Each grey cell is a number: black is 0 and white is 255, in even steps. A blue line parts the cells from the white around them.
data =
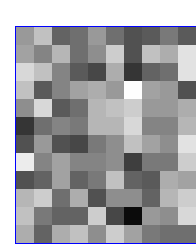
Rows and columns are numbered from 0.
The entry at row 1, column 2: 182
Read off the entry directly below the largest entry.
205
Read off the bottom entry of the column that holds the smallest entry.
162
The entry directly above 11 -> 142
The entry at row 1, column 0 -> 162
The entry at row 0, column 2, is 99
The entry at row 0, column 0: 153
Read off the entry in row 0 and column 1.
193
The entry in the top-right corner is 90
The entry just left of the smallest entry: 71
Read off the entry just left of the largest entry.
153
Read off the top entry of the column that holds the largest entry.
81
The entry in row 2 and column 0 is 216
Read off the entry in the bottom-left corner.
173
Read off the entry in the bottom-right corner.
111
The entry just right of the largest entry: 162
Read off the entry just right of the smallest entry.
153
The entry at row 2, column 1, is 193
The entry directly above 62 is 193
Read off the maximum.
254

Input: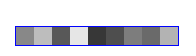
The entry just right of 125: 106
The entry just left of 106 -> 125
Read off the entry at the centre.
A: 55

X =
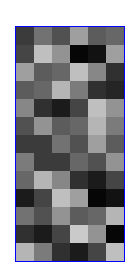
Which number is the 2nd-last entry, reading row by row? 69
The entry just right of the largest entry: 147
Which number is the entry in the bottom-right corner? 191
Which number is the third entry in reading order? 81
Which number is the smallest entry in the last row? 27
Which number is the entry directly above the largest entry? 92
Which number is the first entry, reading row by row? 59
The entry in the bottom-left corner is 181
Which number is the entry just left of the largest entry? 69
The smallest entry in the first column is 27
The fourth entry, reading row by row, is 159
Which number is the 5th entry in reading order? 92
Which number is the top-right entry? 103
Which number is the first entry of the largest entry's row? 48
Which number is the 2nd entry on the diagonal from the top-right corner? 18
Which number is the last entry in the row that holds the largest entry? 6

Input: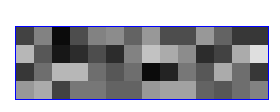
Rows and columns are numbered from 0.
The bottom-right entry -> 130
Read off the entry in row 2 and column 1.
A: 110
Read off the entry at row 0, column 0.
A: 66
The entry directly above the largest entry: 55
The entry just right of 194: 171
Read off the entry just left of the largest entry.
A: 171
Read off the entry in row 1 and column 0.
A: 183
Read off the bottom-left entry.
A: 152
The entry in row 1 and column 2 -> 23
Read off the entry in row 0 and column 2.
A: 11
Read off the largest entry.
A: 223

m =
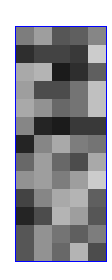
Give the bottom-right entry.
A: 76
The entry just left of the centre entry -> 134
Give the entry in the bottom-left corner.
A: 86
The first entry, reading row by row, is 125
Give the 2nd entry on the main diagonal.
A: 67
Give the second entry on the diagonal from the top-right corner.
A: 57
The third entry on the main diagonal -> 27
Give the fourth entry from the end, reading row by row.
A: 146
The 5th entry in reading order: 134
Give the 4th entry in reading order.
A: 95

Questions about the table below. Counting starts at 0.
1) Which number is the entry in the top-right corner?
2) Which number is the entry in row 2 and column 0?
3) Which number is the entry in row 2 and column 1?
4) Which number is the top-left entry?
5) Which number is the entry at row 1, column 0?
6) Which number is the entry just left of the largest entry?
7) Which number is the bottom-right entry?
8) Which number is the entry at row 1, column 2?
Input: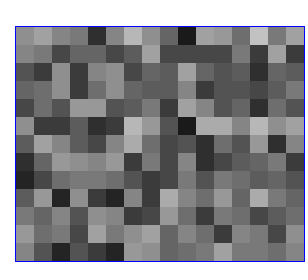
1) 161
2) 83
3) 59
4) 143
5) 133
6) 110
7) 133
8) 71

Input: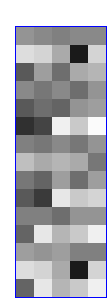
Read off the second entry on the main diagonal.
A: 212
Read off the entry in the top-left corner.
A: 148
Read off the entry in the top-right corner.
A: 137
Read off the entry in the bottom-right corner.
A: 240
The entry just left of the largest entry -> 201
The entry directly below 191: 119
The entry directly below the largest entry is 148
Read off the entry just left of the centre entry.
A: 170
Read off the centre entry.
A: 181
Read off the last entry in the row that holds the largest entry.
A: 251
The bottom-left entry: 100
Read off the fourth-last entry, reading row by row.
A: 231
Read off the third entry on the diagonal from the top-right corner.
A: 110
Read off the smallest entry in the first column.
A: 48
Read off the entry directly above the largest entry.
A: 158
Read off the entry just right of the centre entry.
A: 170
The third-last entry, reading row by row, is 181

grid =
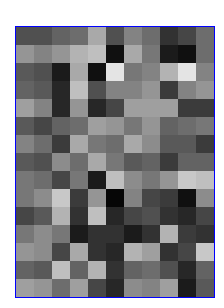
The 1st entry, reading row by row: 80
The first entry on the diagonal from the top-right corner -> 109
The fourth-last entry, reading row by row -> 131
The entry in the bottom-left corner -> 159
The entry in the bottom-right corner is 89
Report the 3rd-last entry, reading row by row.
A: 159
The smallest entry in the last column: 50
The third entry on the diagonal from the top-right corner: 179
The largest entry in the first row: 169
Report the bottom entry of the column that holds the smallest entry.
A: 39
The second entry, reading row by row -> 80
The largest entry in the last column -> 200
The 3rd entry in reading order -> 99
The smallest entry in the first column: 70
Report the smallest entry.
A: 6
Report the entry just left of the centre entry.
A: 169
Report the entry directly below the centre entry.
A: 191
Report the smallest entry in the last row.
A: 27
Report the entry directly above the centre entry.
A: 109
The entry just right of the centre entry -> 89
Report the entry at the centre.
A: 119
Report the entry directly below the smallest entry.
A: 39
